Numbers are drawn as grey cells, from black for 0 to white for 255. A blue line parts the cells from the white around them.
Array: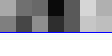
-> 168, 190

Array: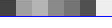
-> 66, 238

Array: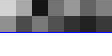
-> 211, 57

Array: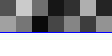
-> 82, 147

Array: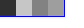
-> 48, 158

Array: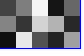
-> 67, 160
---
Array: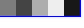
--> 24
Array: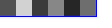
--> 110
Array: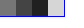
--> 214
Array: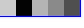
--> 79
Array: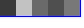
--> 120
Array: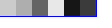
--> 59
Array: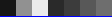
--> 110
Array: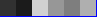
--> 175
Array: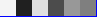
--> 127
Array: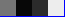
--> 237
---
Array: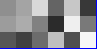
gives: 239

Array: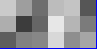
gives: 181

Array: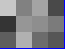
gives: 142

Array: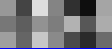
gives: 87

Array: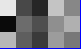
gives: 143

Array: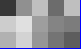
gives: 132

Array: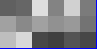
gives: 153
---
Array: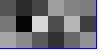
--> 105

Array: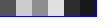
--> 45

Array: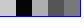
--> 85

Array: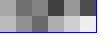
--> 207

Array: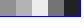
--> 116

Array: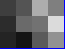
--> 90
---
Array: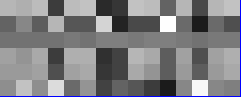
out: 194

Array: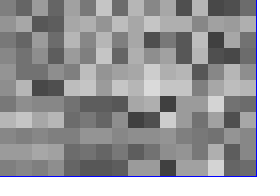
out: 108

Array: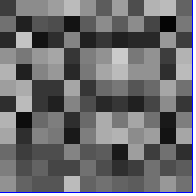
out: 99

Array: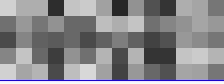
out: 118

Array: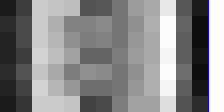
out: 28

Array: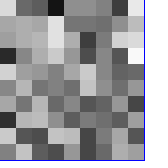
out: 233

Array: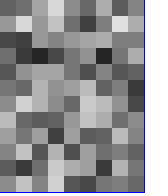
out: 132

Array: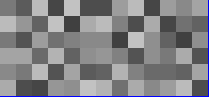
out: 164
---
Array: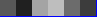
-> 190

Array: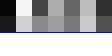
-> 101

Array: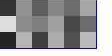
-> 134

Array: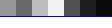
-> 80

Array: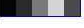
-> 121

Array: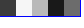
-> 185

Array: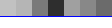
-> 160

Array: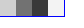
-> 114

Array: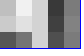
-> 211
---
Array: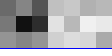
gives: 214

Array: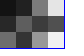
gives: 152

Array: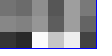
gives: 238

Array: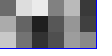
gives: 157

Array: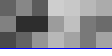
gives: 121

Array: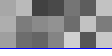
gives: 86

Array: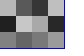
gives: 121
